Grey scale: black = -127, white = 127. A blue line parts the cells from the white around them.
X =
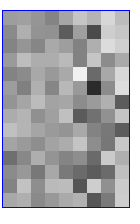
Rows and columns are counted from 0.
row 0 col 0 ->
29
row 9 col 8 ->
72
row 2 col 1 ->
21
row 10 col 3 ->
20
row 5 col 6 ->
-84
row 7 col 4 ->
64
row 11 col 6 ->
-35
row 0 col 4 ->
37
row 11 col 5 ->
-20
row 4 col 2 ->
40
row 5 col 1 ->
0
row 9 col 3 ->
35
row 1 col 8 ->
70
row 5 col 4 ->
56
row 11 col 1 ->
24
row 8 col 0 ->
64
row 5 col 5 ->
25
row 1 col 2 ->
19
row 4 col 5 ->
112
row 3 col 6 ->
69
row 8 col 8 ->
-35
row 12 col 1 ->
66
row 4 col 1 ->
11
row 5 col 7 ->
12
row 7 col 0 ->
44
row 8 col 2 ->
37
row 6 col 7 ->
48
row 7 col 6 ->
-14
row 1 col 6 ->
-53
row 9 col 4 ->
44
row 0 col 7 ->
87
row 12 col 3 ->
58
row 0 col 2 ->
21
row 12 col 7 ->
16
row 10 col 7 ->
74

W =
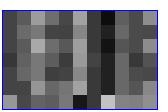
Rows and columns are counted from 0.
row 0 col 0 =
-59
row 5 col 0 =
-59
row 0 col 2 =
28
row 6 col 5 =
-104
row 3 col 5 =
26
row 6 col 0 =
23
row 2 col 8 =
-42
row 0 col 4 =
-56
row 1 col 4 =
-61
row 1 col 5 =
6
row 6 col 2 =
-28
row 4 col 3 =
-64
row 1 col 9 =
-52
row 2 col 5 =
30
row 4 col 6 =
-70
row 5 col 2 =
21
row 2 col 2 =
41
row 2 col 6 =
-70
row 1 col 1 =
-20
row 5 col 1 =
-59
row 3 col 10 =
-44
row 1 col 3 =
-59

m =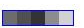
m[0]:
-19
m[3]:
12
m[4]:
81
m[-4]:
-47

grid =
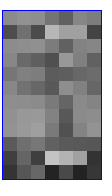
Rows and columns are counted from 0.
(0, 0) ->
11
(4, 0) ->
-9
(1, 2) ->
-52
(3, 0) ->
7
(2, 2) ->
16
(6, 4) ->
-26
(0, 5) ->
6
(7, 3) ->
2
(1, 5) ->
32
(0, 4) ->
-31
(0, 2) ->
14
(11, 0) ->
-75
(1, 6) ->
-59
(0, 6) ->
-2
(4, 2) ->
-2
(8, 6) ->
19
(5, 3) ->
-38
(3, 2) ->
-32
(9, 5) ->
-39
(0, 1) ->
17
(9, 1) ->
-16
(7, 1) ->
24
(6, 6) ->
4
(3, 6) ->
-30

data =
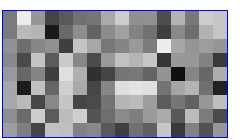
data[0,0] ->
-4
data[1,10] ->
-14
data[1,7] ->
12
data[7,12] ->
-39
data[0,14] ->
77
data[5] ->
[39, -100, 65, -25, 79, 41, -57, 6, 95, 99, 96, -11, 37, 52, -15, -94]
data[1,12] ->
10
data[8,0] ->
30
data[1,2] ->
52
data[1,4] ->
-22
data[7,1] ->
-20
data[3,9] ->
53
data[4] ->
[25, -24, 4, -64, 95, 48, -79, -58, -10, -7, -27, 20, -111, 5, -24, 45]
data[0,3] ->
-59
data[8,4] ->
63
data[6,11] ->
-36
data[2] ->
[18, -17, 7, 16, -64, 68, 40, -7, 4, 25, -3, 109, 39, 21, 29, 22]
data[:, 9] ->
[15, 2, 25, 53, -7, 99, 59, -1, -14]
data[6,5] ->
-57
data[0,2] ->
22
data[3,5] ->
7
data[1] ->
[-4, 58, 52, -101, -22, 14, -28, 12, 33, 2, -14, -64, 10, -17, 49, 69]
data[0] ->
[-4, 108, 22, -59, -38, -14, -9, 42, 77, 15, 17, -49, 52, -7, 77, 70]
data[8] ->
[30, -1, -58, 65, 63, 1, 8, -38, -64, -14, -30, 71, -70, 2, -45, 23]
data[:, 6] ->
[-9, -28, 40, -52, -79, -57, -53, -43, 8]
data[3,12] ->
23
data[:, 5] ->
[-14, 14, 68, 7, 48, 41, -57, 78, 1]
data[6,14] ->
23
